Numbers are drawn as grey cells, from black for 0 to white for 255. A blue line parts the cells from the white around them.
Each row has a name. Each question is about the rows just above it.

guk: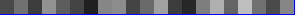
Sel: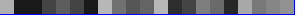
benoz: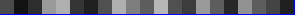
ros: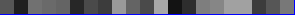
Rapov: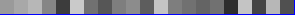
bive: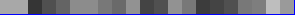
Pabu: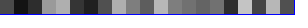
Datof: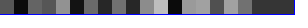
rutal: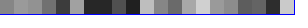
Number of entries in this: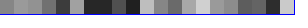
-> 21
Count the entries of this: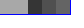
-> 5

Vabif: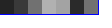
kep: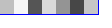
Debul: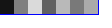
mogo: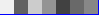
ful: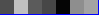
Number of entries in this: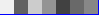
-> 7
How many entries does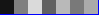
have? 7
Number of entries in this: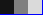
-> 3
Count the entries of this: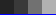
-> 4

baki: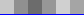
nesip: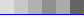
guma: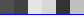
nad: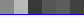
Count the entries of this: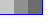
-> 3
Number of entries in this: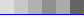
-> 6

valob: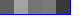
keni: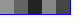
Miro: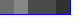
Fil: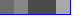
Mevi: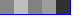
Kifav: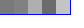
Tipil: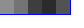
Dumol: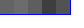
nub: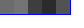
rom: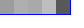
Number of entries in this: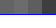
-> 4
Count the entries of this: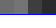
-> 4
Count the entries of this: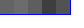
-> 5

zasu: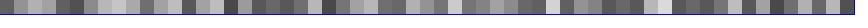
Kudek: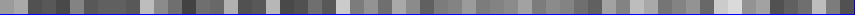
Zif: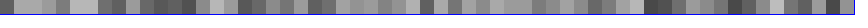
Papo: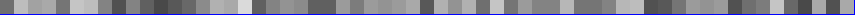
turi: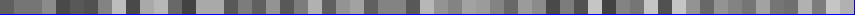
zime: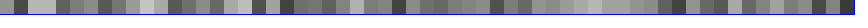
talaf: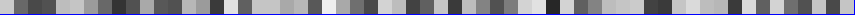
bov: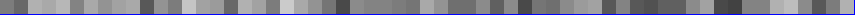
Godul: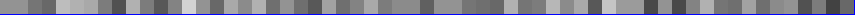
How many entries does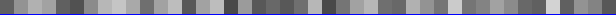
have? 44
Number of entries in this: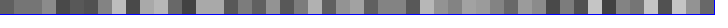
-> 51

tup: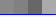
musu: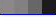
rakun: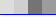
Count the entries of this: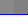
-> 2
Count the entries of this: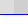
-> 2
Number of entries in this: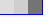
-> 3
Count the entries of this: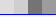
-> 4
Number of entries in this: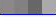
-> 4
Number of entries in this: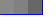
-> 3
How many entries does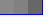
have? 3

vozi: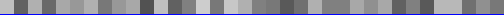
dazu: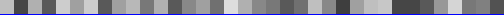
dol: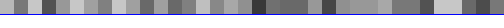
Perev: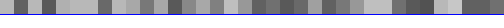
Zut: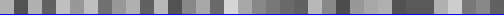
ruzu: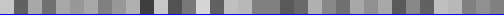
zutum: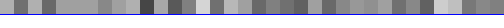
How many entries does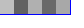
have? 5
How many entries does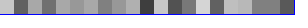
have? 21
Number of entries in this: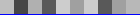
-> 10
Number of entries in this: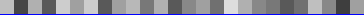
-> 26
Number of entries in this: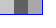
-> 3

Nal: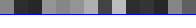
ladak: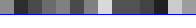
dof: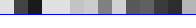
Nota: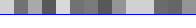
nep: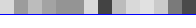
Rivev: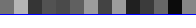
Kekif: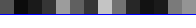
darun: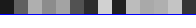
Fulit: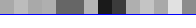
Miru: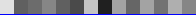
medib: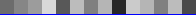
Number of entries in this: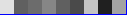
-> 9
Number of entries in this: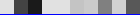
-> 10

